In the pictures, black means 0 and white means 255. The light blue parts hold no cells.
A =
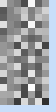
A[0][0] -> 225
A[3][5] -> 103
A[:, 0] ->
[225, 88, 96, 223, 97, 128, 150, 150, 197, 141, 213, 88, 228, 168, 157]
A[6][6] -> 68
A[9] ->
[141, 169, 217, 101, 121, 93, 182]
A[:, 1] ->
[142, 132, 133, 137, 134, 168, 139, 166, 136, 169, 142, 145, 140, 166, 139]
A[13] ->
[168, 166, 212, 73, 158, 75, 187]
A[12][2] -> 131
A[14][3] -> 217
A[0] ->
[225, 142, 126, 77, 247, 102, 150]
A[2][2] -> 135
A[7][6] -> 185
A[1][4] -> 128
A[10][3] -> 90
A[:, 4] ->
[247, 128, 132, 248, 134, 99, 125, 136, 211, 121, 230, 112, 253, 158, 127]
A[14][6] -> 47
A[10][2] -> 129
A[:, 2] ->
[126, 162, 135, 119, 143, 208, 78, 214, 112, 217, 129, 185, 131, 212, 60]
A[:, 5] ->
[102, 166, 195, 103, 186, 113, 216, 87, 133, 93, 108, 155, 92, 75, 224]
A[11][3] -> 174
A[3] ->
[223, 137, 119, 86, 248, 103, 150]

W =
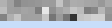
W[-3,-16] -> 177
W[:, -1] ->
[169, 151, 144]
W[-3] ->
[177, 160, 131, 146, 148, 151, 156, 155, 195, 156, 173, 171, 166, 164, 152, 169]
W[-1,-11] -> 161
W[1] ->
[189, 159, 157, 164, 161, 126, 231, 144, 163, 173, 198, 187, 125, 135, 182, 151]
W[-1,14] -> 208
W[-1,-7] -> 118

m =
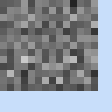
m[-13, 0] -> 92
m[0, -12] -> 103
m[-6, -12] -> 127
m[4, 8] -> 122
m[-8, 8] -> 134
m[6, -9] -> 100
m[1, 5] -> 126
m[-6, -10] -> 86
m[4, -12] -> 107
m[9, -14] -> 72
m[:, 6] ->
[126, 89, 119, 72, 96, 143, 119, 85, 83, 162, 109, 171, 88]
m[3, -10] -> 107
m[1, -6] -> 86
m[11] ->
[116, 102, 130, 65, 127, 92, 171, 67, 178, 84, 124, 122, 156, 85]
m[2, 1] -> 129
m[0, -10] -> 76
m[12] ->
[110, 75, 119, 74, 96, 102, 88, 95, 65, 94, 86, 65, 107, 81]
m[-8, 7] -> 83
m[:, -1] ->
[150, 134, 97, 173, 54, 137, 101, 145, 165, 134, 51, 85, 81]
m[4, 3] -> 67
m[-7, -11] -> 106
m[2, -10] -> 164
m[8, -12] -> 124
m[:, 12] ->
[96, 115, 128, 103, 112, 144, 122, 151, 137, 116, 104, 156, 107]
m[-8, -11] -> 140
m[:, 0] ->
[92, 85, 145, 83, 93, 110, 129, 99, 143, 72, 112, 116, 110]
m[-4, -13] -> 78
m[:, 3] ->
[151, 148, 118, 163, 67, 140, 106, 125, 201, 122, 52, 65, 74]
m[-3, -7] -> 117
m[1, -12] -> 129
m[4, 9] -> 64
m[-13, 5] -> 132
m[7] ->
[99, 77, 127, 125, 86, 135, 85, 119, 85, 138, 66, 79, 151, 145]
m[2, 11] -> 123

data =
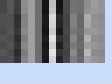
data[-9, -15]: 71
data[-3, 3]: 136
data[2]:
[81, 79, 47, 129, 160, 108, 26, 218, 43, 67, 131, 103, 173, 144, 140]
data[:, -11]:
[158, 159, 160, 160, 159, 161, 159, 160, 161]
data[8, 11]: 106
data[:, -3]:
[141, 147, 173, 168, 152, 178, 158, 183, 163]
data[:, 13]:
[156, 154, 144, 146, 153, 141, 151, 139, 149]
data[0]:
[71, 87, 62, 142, 158, 109, 20, 190, 18, 74, 113, 111, 141, 156, 148]
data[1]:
[72, 86, 60, 140, 159, 109, 20, 195, 22, 73, 116, 111, 147, 154, 147]
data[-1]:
[77, 81, 52, 133, 161, 109, 24, 210, 34, 69, 125, 106, 163, 149, 143]
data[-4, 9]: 66
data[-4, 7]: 223
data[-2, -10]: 107
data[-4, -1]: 138
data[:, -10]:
[109, 109, 108, 109, 109, 109, 108, 107, 109]
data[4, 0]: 74
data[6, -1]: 144
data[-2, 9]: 65
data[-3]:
[75, 83, 54, 136, 159, 108, 22, 205, 29, 71, 122, 107, 158, 151, 144]

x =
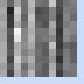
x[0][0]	153
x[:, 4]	[184, 175, 196, 182, 172, 182, 168, 148, 173, 156, 182]
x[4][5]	118
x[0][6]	109
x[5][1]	80
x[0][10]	126
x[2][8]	61
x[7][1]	91
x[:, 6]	[109, 86, 91, 82, 117, 122, 96, 91, 101, 91, 93]
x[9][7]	170
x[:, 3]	[113, 110, 98, 115, 134, 136, 143, 129, 144, 110, 126]
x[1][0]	166
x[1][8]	72
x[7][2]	178
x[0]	[153, 101, 162, 113, 184, 118, 109, 199, 82, 114, 126]
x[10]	[168, 70, 172, 126, 182, 103, 93, 180, 62, 115, 119]
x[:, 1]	[101, 35, 56, 57, 88, 80, 82, 91, 71, 92, 70]
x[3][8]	66
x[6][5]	105
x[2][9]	133
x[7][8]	74
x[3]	[169, 57, 169, 115, 182, 99, 82, 167, 66, 124, 133]
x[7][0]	170
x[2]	[157, 56, 189, 98, 196, 85, 91, 127, 61, 133, 106]
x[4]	[158, 88, 244, 134, 172, 118, 117, 155, 54, 141, 129]
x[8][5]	106
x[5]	[162, 80, 227, 136, 182, 111, 122, 135, 62, 137, 115]
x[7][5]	111
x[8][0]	175

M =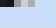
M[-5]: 29
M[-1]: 173
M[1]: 22

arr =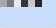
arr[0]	167
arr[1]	120
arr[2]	232

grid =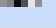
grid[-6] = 146
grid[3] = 79
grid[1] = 129
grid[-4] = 15

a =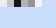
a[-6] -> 237
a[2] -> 22
